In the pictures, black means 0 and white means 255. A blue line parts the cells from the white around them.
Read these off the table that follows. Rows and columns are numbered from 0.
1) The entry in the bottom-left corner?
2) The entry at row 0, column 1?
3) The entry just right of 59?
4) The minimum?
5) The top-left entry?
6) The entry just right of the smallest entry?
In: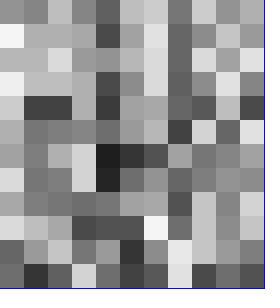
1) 110
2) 133
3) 162
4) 30
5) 147
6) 53

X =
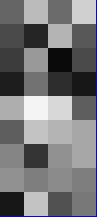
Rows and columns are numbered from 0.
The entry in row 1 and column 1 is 37
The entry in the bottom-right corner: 120
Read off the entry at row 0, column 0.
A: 101
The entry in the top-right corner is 208
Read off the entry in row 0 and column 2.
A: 107
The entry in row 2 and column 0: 60
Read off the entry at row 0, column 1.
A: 187
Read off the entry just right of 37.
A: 180
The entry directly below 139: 81
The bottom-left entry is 23
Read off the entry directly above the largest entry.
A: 114

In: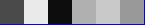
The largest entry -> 234
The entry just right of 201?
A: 153
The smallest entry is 13

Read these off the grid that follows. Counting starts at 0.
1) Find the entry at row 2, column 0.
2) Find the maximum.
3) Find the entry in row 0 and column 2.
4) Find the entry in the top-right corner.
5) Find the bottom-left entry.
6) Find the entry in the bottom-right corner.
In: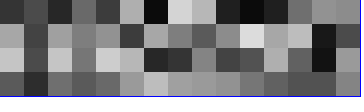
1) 197
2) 220
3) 39
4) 140
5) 90
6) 132

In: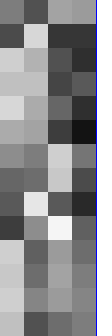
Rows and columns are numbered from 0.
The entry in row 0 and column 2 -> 163
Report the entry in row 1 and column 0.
75
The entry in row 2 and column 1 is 178
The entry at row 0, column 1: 81
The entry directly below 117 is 75
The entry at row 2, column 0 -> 207
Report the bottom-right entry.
125
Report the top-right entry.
155
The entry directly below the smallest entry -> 117
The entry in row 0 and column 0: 125
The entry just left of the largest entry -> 141
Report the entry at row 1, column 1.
215
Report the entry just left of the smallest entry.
61
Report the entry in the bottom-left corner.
192

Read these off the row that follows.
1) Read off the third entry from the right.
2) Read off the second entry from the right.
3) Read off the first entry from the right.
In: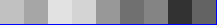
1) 132
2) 50
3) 99

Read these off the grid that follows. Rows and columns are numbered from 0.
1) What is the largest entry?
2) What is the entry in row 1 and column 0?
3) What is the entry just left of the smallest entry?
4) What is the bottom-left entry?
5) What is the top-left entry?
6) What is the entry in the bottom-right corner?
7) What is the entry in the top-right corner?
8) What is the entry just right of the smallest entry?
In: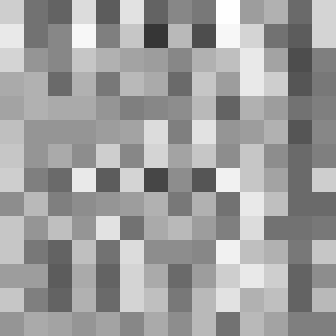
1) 254
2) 233
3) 198
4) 149
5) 206
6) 127
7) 212
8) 185
